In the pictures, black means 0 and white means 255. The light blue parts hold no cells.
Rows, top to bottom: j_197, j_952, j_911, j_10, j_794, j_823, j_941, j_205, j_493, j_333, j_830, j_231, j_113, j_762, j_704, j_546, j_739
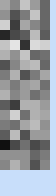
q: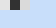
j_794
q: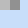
j_113

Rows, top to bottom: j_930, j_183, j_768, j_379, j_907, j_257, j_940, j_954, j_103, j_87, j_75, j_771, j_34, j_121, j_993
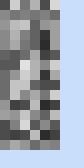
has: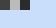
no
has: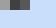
no
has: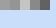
yes
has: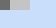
yes
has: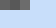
yes

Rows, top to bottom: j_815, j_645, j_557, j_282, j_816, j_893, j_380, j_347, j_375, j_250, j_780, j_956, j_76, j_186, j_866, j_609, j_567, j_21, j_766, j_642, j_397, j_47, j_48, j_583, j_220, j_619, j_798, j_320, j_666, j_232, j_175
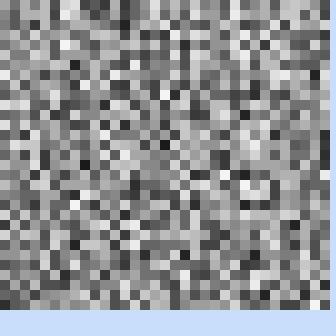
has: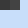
yes
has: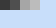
no
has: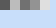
yes
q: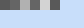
j_48
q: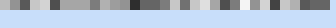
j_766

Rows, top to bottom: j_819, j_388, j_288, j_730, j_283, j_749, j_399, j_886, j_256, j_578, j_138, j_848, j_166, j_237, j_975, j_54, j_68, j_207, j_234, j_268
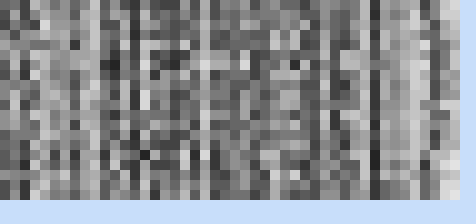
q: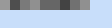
j_819
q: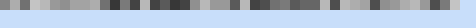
j_749
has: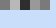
yes
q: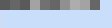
j_138
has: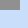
yes
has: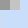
yes

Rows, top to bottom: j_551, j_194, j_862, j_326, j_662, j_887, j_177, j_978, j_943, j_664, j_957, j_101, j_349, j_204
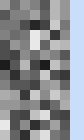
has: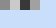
no
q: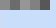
j_887
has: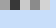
no
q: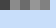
j_887
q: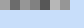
j_551
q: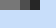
j_862

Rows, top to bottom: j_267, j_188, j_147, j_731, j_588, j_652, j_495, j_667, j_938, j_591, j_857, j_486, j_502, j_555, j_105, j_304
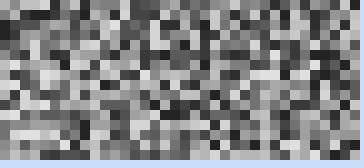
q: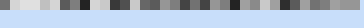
j_555
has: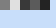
no

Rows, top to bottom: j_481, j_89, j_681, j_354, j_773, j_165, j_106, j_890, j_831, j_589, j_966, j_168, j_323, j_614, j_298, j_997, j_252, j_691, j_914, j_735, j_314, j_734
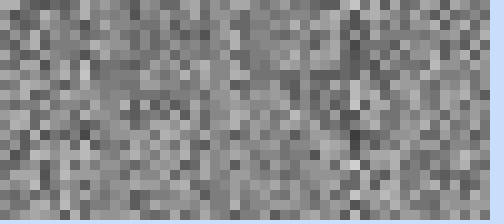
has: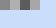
yes
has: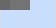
no
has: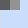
yes

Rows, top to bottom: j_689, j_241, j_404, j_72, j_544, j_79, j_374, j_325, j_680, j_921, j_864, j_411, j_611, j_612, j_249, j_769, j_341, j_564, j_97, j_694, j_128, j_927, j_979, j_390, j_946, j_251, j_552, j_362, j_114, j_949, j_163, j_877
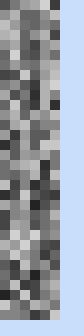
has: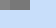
no
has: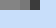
yes
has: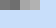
yes
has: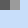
yes
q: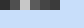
j_694

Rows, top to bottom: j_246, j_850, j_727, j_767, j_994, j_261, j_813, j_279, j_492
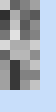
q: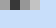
j_492
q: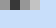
j_813
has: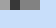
yes

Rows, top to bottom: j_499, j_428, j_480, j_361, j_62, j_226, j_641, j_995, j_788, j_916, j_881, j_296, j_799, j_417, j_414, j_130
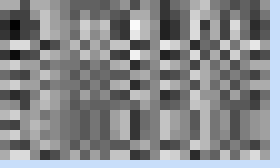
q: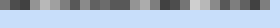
j_414
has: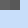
yes
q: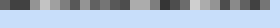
j_428
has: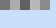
no

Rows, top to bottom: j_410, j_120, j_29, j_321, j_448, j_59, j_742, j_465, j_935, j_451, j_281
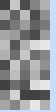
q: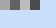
j_120
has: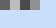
yes

